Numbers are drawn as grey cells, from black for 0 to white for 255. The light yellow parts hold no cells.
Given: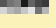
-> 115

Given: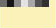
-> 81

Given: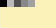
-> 135

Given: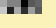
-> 156

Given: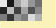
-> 218

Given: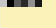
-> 144

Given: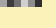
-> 140
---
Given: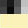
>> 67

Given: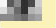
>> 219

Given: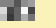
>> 216

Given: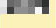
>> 221

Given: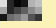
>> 165

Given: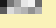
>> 92

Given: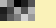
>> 29

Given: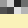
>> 80
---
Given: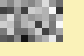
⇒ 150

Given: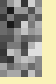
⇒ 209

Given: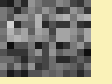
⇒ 53

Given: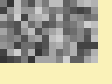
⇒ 190

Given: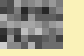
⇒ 152

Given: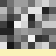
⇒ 213
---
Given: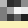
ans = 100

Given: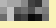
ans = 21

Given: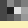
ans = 112

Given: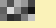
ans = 125

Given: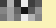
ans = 178

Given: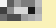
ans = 172

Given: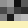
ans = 172

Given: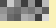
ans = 63

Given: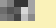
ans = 191

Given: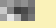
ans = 88
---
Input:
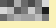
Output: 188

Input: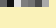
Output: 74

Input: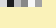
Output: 248

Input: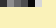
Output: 9

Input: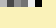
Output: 238

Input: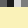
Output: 217

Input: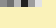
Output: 157

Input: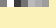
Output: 172
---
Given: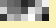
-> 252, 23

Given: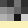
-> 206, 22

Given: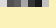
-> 218, 26

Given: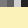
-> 208, 35

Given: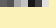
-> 224, 24

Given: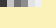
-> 240, 56

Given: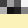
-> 245, 18

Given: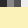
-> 237, 42

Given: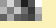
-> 252, 31
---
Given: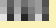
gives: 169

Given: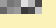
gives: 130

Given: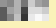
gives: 178

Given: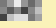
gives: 136

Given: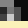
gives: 80

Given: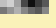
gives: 161
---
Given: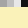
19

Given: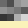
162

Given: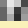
73

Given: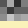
125

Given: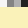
33

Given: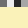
166

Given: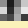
199
